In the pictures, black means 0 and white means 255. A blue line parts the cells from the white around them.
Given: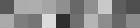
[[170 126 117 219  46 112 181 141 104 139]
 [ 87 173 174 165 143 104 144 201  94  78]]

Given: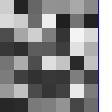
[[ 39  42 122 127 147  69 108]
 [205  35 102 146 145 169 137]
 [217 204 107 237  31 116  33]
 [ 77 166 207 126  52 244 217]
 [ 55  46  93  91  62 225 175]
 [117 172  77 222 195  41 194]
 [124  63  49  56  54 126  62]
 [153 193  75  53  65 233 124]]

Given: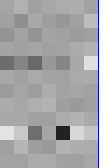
[[164 162 171 171 162 160 167]
 [165 177 160 167 172 174 162]
 [161 143 169 159 151 161 189]
 [148 162 147 164 161 155 160]
 [164 161 165 161 163 171 178]
 [109 132 105 151 134 168 223]
 [167 161 170 164 162 170 171]
 [156 165 158 173 163 166 162]
 [171 167 175 179 159 154 160]
 [168 168 161 160 172 179 169]
 [227 200 110 166  34 216 195]
 [161 181 159 154 178 174 172]]

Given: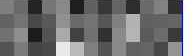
[[ 83 122  68  73 233 186 127  84 138  98 101  72 148]
 [126 105  36 118 137  30  96  56 100  45 106 130  49]
 [ 98 115  73  89 145 106 115  86 128 179  96  98 101]
 [114 142  27  82 170  65 113  49 139 180  91 108  58]]

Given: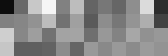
[[198  95  95  99 140 101 153 137 153 139 155 147]
 [ 13 105 200 245 129 189 100 119 102 142 219  45]
 [129 134 146 189 114 160  90 141 119 148 174  66]
 [207 135 158 114 163 164 111 152 131 167 145 152]]

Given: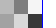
[[162 216  56]
 [185 126 245]]

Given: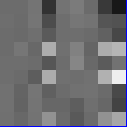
[[112 104 115 146 106  89 107 146 167]
 [108 108 116  50 115 123 107  57  24]
 [110 107 117  76 110 118 115  85  82]
 [108 106 111  90 110 110 107  97  71]
 [108 118 104 173 112 129 101 172 181]
 [110 110 108  86 109 134 105  91 114]
 [110 107  93 172 112 110 113 177 239]
 [113 100 117  96 108 113 114 107  73]
 [113  99 116 103 103  94 111 103  67]]

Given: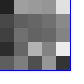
[[ 94 126  79 150  52]
 [ 34 159 154 149 225]
 [ 72  95 102 112 137]
 [ 64 112  99 104 131]
 [ 44 102 179 131 236]]

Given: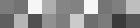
[[ 95 181  80 145 126 203 110 124  58  86]
 [124 115 246 174 133 130 247 117 127 190]]
